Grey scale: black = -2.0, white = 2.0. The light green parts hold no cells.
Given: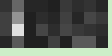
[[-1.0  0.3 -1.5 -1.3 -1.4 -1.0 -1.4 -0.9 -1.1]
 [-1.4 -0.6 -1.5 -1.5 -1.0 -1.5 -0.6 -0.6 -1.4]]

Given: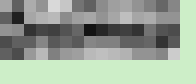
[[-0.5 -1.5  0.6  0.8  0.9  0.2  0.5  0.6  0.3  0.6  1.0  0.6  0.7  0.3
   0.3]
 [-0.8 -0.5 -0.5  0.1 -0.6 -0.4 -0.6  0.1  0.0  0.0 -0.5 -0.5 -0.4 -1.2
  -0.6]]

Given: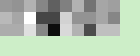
[[ 0.9  0.6  2.0 -0.9 -0.9  1.3  0.3  0.3  0.6  0.1]]

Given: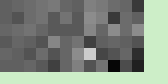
[[-0.5 -0.7 -0.3 -0.2 -0.6 -0.2 -0.6  0.2  0.0 -1.1 -0.3 -0.5]
 [-0.6 -0.4 -0.5 -0.7  0.1 -0.4 -0.2 -1.0 -0.5 -0.4 -0.5 -0.7]
 [-0.5 -0.5 -0.4 -0.6 -1.0 -0.4  0.0 -0.7 -0.2 -1.9 -0.8 -1.5]]

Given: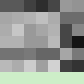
[[ 0.6  0.7  0.8  1.0  0.7 -0.3 -0.3]
 [ 0.8  0.8  0.4  0.4  0.9 -0.9 -1.7]
 [ 0.9  0.7  1.2  0.5  1.3 -1.0 -1.2]]

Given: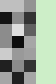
[[-1.7  0.2 -1.2]
 [ 0.2 -1.8  0.6]
 [-1.5  0.2 -1.2]]

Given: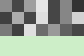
[[-1.0  0.7 -0.9  1.5 -0.9  0.1  1.3]]
